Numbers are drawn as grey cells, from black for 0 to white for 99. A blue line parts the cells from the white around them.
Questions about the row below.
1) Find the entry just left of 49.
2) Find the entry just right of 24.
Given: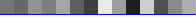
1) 57
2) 90

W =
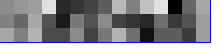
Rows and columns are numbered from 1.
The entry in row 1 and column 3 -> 61
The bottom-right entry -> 61
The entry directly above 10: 16
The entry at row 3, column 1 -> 65
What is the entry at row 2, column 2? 40
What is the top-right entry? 65
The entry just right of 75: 87

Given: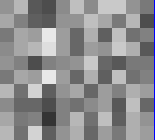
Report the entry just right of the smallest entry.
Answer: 50
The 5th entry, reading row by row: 54
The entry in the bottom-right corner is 61
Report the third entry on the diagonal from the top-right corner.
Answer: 74
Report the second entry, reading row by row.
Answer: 71
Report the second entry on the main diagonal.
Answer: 50
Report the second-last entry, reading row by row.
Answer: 68
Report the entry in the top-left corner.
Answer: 57
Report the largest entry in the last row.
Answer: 82
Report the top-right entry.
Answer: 47
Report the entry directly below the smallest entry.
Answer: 37
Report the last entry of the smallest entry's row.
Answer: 57
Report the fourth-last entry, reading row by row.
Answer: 61
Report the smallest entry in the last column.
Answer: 30
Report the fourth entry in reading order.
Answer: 30
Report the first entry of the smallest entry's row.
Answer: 65
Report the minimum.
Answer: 20
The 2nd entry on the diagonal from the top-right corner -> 71
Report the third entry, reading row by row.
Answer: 34
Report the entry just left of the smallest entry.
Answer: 50
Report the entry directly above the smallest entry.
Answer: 30
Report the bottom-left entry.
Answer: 71

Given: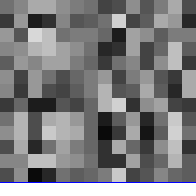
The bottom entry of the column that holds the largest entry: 4
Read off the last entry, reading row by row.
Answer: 36
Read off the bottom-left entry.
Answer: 30
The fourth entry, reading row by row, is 66
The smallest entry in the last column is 15
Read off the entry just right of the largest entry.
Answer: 74
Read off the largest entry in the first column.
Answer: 59
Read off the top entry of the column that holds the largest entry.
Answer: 66
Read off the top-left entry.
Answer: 44
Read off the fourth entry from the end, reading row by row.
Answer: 33
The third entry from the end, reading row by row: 52
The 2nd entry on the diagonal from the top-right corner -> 59
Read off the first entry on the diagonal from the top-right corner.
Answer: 30
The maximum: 84
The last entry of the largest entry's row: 48
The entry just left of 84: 33
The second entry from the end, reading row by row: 40
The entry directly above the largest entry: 11
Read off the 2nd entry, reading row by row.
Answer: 52

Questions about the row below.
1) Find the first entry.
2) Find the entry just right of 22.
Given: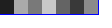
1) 12
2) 54

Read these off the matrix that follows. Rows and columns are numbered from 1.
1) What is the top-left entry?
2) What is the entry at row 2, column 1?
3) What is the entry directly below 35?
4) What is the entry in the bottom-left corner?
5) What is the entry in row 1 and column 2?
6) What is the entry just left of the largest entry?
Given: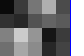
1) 4
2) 19
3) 23
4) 43
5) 23
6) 50

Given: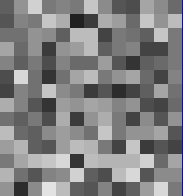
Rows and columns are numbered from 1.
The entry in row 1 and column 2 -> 57
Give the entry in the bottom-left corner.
57
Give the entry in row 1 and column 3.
81
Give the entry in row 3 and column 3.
57
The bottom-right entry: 47
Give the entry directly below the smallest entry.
73
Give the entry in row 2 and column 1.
33
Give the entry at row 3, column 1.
44
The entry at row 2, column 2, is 51
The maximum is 88
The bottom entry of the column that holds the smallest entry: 37
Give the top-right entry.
41
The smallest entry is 13
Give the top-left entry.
37
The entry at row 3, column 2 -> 44

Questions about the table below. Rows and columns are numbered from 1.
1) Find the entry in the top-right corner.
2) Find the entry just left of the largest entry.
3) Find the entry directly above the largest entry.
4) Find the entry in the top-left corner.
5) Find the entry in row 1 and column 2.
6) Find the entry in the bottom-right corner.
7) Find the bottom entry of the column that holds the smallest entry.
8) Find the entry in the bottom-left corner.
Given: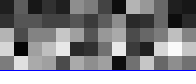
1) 9
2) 83
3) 74
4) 12
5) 36
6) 44
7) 87
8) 48

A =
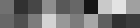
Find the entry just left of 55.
27
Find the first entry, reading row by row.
44
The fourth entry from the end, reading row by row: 65
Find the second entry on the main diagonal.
31
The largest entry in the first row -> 88
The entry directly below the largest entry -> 19

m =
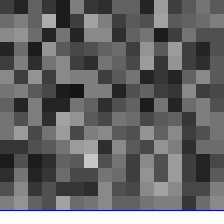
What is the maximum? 77
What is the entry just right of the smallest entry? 49
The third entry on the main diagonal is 42
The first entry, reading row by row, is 24
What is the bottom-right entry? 53
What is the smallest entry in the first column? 11
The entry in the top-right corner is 35
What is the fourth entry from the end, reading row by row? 49
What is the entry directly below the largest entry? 28
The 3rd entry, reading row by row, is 38
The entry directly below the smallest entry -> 45
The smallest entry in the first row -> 11
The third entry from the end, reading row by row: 21
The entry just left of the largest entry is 35
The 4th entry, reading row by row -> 21
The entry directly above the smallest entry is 49
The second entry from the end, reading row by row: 42
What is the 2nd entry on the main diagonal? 49
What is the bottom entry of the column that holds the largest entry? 45
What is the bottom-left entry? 49
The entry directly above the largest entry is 63
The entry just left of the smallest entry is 11
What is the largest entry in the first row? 60
